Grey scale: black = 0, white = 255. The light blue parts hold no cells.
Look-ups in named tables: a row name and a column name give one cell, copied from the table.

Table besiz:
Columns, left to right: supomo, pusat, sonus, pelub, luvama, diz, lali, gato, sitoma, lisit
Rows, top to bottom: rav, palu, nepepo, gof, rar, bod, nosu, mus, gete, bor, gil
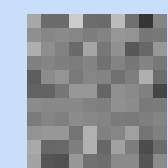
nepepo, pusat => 142
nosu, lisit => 123
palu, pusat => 135
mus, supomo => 123
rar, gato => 126
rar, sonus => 148
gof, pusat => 133
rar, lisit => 108
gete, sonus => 151
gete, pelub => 116
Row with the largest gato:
gete

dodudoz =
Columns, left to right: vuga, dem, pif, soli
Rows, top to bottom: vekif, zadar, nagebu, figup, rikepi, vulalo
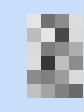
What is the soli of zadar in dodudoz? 218
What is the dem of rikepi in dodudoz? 128
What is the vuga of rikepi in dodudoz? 139
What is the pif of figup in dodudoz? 191
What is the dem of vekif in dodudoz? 114
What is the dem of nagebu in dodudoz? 126
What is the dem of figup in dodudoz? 55
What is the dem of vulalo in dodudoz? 163
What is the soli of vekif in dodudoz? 220
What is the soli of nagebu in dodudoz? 174
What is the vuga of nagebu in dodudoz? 219
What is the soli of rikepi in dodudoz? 218

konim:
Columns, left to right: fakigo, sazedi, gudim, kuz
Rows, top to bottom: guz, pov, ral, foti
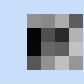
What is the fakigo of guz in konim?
145
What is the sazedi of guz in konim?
137
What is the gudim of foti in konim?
191
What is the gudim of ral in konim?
95
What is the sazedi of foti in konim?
146
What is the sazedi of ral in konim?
103
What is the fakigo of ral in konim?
7
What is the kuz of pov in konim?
179
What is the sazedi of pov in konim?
79
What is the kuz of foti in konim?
150
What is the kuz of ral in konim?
193
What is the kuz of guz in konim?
93
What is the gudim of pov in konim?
42
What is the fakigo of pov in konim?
4
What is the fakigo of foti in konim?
87
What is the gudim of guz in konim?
172
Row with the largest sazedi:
foti

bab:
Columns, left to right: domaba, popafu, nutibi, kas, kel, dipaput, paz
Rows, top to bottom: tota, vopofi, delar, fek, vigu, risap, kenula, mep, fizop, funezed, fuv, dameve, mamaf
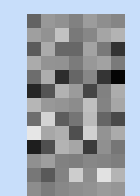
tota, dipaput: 142
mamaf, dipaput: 155
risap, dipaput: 129
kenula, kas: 140
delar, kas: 103
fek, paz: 122
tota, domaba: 99
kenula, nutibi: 148
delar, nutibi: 103
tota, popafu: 152
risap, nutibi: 178
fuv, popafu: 158
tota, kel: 156
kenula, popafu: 152
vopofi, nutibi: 194
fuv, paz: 126
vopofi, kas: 121
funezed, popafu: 79

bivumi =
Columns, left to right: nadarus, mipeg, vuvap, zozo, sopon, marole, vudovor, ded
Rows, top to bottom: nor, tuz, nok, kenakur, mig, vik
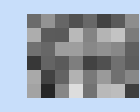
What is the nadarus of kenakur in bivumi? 55
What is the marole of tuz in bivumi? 180
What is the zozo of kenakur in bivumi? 126
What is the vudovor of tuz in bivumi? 195
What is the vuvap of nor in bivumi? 102
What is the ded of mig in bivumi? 135
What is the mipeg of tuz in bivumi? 91
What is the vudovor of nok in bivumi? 136
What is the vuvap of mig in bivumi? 99
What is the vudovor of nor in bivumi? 90
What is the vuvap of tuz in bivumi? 90
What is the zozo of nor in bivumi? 81
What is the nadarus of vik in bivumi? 163
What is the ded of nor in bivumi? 141
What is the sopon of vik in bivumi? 114
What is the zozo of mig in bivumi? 178
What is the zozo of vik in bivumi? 221
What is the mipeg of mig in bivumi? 66
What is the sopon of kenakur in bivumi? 66
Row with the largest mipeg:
nor

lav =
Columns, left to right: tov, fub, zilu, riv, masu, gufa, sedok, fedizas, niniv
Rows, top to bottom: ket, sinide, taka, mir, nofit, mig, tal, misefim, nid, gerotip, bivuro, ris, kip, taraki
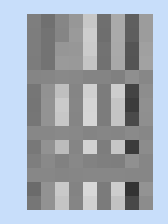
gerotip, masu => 210
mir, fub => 115
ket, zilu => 134
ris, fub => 135
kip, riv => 131
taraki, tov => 118
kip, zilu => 201
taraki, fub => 146
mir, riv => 153

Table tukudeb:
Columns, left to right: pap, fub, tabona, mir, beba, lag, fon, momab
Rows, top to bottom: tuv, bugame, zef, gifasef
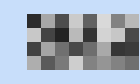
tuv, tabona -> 77
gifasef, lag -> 149
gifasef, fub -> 90
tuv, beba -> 97
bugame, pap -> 200
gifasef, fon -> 130
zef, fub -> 165
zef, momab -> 59
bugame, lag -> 211
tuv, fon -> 130
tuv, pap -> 43

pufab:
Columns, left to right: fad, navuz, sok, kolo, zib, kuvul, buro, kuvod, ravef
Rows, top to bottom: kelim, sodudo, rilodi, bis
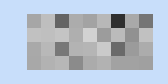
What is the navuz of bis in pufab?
178
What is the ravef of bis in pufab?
160
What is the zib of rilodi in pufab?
181
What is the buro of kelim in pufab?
47
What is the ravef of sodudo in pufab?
193
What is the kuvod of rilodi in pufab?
155
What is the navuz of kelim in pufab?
190
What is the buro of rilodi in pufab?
106
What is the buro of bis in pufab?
162
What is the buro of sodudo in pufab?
187
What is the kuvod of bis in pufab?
162
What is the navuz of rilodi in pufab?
184
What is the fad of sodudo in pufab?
193
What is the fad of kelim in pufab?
166
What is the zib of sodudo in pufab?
210
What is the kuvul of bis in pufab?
178
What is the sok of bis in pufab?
183
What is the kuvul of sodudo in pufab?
156
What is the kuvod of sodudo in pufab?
145
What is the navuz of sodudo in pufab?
191

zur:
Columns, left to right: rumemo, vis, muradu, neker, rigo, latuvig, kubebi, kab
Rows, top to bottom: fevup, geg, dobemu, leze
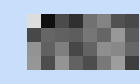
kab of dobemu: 102
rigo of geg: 118
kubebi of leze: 157
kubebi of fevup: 81
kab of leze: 62
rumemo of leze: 150
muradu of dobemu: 127
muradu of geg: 97
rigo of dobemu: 99
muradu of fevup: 75
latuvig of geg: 102
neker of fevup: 48
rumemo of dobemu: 147
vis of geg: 102
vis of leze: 77
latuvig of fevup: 131

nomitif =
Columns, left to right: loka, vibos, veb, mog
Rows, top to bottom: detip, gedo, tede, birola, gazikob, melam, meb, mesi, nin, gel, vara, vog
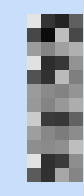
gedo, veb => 190
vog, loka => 91
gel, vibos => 138
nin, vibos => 135
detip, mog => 95
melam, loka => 155
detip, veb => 36
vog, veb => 167
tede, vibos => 132
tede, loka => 156
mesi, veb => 55
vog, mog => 133
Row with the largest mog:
gel

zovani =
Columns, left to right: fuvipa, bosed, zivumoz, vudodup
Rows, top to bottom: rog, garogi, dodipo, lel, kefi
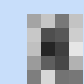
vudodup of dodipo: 230
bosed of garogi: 78
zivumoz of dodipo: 63
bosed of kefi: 215
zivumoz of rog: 120
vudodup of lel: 178
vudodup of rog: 195
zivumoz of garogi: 87
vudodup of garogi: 206
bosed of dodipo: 37
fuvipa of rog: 164
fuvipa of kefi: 126
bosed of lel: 94

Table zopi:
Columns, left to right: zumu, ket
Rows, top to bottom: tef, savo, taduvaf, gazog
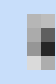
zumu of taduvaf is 150
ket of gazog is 173
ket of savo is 95
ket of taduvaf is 37
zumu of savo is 171
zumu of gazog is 218
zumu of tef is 182
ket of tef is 189

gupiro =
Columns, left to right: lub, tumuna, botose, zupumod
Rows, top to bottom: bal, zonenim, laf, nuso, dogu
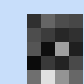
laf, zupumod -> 31
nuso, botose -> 35
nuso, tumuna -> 57
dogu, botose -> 148
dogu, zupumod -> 103
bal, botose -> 77
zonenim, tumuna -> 60
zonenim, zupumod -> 48
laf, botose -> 160
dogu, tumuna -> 224
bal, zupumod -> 71
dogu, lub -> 111
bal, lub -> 48
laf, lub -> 85
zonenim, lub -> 77
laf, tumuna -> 14
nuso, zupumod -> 73

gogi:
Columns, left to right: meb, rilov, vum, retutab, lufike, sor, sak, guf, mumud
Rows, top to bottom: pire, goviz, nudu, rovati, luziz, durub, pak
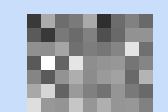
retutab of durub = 154
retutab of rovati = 229
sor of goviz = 79
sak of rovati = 151
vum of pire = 109
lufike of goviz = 129
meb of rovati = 89
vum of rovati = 100
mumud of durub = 105
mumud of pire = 105
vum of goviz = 121
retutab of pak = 198
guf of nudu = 228
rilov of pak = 152
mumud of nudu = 112
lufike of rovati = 142

